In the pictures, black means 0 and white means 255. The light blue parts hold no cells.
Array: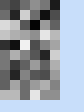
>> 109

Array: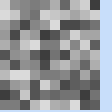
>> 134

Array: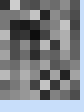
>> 86

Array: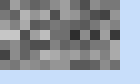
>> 120

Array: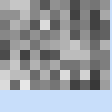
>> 198

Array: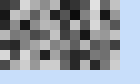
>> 215
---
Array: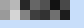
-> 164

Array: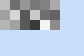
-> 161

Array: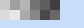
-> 202

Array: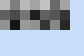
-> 96

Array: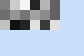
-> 109

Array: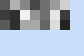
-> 59

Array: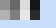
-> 145

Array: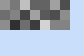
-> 110
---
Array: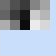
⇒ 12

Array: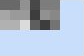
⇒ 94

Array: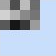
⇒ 22

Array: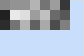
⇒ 169

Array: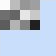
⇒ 179

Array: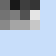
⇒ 165

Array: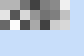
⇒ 65
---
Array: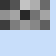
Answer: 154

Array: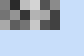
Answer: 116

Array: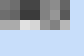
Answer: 225

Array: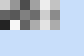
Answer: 99

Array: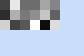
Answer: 87

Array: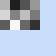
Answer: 103
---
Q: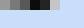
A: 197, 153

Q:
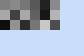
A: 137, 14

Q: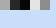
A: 140, 170

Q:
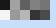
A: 117, 244

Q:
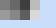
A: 188, 154

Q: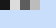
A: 188, 23
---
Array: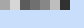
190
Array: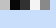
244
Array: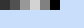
129
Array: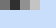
145
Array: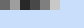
127
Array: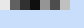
77
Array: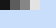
134
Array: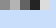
36
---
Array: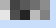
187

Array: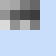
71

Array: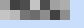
65

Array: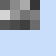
116

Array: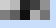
174

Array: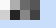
135

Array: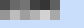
210

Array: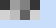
98
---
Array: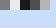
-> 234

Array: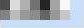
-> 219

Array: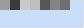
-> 58

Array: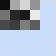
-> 168

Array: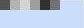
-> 179

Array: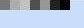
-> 172
